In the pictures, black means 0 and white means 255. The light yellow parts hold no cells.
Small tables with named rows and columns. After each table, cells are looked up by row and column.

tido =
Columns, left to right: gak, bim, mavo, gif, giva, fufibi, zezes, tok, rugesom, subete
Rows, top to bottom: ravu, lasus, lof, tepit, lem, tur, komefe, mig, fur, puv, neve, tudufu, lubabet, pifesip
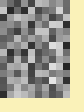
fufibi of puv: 120
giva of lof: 161
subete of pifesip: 186
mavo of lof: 194
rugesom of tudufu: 170
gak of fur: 122
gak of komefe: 110
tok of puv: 221
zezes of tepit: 110
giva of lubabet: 168
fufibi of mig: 79
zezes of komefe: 98
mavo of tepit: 114
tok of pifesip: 84
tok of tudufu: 228
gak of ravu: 150
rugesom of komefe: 208
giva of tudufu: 78
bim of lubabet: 121
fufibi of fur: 89
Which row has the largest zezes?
lem

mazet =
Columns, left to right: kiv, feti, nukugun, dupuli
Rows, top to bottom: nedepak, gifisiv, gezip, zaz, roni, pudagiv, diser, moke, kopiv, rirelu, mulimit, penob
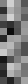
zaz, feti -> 49
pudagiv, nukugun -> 165
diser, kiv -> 173
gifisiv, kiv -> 47
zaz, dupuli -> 149
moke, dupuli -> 81
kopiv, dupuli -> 165
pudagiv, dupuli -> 133
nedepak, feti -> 208
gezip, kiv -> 127
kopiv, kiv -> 23
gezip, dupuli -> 94
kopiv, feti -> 81
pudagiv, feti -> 160
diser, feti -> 185
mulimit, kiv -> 39
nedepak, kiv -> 131
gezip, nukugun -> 153
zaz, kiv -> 63

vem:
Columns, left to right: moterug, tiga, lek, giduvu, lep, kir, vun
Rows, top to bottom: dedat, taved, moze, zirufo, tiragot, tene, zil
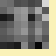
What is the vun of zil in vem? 116
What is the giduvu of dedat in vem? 83
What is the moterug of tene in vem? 84
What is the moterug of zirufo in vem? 78
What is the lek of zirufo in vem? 125
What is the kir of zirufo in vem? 127
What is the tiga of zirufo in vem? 92
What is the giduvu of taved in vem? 154
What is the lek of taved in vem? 143

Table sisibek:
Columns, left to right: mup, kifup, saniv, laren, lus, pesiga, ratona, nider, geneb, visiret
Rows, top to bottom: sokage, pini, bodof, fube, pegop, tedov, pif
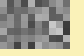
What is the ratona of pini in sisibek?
163
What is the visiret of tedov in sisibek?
177
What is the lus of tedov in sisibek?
130
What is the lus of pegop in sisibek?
101
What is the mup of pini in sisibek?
141
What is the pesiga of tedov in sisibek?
149
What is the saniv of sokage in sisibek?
132
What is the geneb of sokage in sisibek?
158
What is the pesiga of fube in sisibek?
133
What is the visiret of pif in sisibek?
92
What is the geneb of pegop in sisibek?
196
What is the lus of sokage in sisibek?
176
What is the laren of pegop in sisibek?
114
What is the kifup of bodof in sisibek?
143
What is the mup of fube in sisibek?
137
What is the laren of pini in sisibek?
109

